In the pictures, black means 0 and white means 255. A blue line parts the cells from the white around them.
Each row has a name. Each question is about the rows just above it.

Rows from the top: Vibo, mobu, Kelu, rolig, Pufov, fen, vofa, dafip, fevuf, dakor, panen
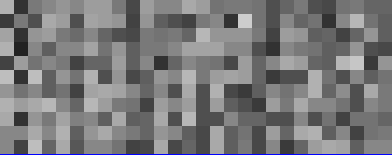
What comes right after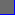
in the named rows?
135
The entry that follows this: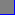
135
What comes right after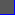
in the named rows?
135
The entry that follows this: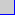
115
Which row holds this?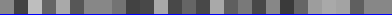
panen
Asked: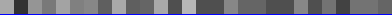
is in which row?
fevuf
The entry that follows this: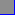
79

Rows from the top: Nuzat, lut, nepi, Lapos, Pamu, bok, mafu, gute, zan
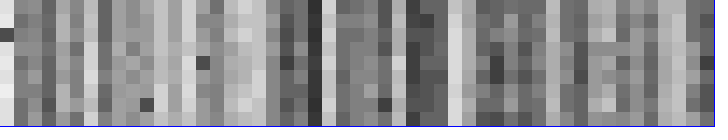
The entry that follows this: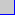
106
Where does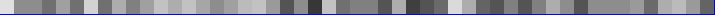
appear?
Lapos
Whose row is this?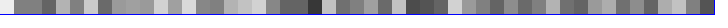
mafu
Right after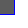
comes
100
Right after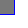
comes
179
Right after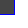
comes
63
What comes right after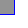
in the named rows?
141

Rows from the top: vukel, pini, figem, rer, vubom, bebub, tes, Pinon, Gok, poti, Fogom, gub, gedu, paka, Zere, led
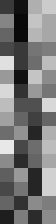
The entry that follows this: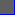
153
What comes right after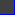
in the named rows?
101
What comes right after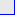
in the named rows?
72
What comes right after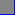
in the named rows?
9
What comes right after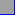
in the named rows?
101

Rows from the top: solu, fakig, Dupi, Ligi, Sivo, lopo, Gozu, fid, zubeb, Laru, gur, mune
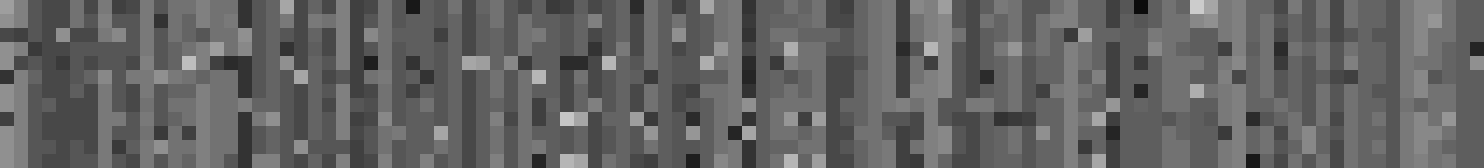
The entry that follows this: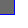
114
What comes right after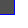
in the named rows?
114

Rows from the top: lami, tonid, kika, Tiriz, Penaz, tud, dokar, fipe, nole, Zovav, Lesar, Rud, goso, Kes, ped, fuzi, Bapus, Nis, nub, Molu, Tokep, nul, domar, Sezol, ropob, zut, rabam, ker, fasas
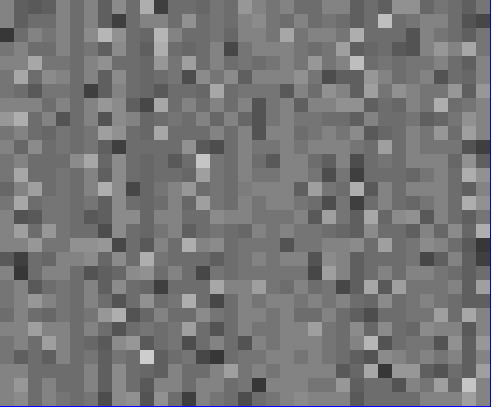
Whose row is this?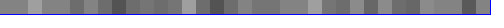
Sezol
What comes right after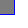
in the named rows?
131

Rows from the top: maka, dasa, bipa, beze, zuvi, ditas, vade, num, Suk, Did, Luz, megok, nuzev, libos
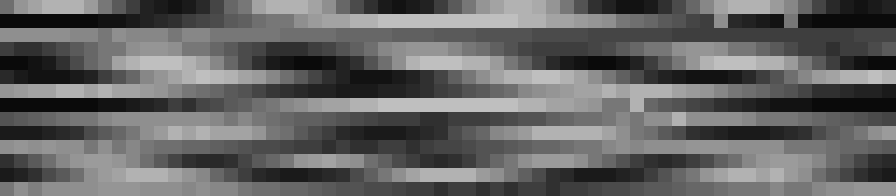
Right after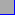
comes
149
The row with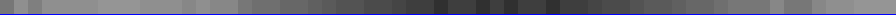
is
libos
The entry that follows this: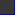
48
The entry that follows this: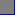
143
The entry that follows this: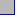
178

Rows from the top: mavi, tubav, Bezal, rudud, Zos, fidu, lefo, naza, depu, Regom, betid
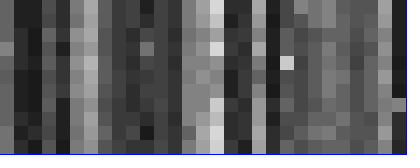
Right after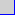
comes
58
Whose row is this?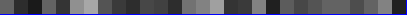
Bezal
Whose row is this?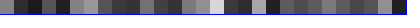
rudud
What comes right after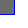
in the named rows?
99
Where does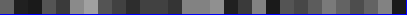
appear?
lefo
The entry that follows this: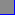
160

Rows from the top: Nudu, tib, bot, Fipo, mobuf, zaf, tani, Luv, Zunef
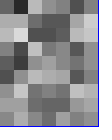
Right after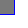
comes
136
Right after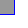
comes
166

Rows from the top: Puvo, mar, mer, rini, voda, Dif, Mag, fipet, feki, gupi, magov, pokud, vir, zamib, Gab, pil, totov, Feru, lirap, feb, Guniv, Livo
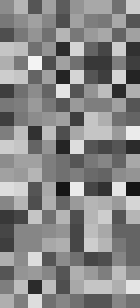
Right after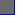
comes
100
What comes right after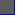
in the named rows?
148

